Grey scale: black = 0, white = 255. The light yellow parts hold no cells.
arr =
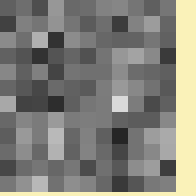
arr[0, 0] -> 96
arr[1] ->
[65, 128, 117, 147, 117, 91, 110, 60, 130, 156, 101]
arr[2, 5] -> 123
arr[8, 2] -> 123
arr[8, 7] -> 37
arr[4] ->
[135, 96, 128, 68, 116, 112, 112, 140, 108, 102, 95]
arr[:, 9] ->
[95, 156, 118, 137, 102, 114, 74, 92, 157, 136, 157, 120]
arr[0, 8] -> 117
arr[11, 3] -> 113
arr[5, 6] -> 124
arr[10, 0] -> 71
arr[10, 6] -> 112
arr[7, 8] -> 92
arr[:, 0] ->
[96, 65, 139, 97, 135, 102, 168, 104, 93, 107, 71, 119]
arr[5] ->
[102, 87, 71, 106, 97, 90, 124, 153, 136, 114, 88]
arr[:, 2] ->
[78, 117, 176, 50, 128, 71, 68, 123, 123, 104, 118, 184]
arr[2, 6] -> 103
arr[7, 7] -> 98
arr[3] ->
[97, 83, 50, 84, 101, 81, 116, 151, 163, 137, 58]
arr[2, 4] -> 140
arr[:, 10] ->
[118, 101, 97, 58, 95, 88, 96, 136, 170, 168, 61, 127]
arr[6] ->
[168, 66, 68, 45, 95, 118, 123, 217, 124, 74, 96]
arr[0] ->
[96, 110, 78, 151, 105, 109, 130, 134, 117, 95, 118]
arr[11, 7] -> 57
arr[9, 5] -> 131

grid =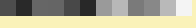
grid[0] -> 77
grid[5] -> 40
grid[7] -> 184

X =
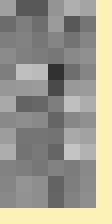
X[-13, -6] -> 160
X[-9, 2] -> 187
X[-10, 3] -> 120
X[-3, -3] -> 131
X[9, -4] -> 121
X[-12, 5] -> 117
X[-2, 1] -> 148
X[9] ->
[174, 114, 121, 100, 196, 177]
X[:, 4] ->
[176, 87, 115, 137, 110, 153, 191, 134, 168, 196, 124, 126, 131]
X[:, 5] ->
[164, 117, 133, 144, 133, 155, 174, 144, 162, 177, 137, 140, 142]
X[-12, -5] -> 126
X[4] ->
[125, 191, 187, 49, 110, 133]
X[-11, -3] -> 133
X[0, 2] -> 88
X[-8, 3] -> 75
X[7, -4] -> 138
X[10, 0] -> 131
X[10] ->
[131, 126, 118, 131, 124, 137]
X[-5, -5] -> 117
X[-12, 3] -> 156
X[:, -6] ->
[160, 108, 126, 139, 125, 150, 169, 138, 157, 174, 131, 133, 136]
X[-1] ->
[136, 146, 141, 100, 131, 142]

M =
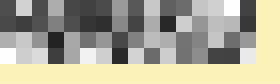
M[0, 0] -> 78
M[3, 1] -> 206
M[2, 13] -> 197
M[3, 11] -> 114
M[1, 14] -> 184
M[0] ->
[78, 210, 76, 173, 71, 65, 75, 154, 88, 200, 96, 108, 197, 208, 254, 66]
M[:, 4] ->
[71, 78, 168, 167]
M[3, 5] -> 242
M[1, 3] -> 128
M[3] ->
[254, 206, 219, 62, 167, 242, 207, 42, 211, 107, 205, 114, 141, 67, 66, 234]
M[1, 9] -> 172
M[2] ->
[175, 200, 147, 35, 168, 114, 150, 72, 129, 188, 174, 115, 132, 197, 110, 152]
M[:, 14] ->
[254, 184, 110, 66]
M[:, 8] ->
[88, 68, 129, 211]

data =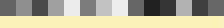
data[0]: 100
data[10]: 53
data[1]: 143
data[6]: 194

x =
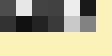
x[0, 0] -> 77
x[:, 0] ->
[77, 50]
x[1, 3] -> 58
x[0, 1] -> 231

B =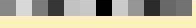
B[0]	135
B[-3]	43
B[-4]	150
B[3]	54
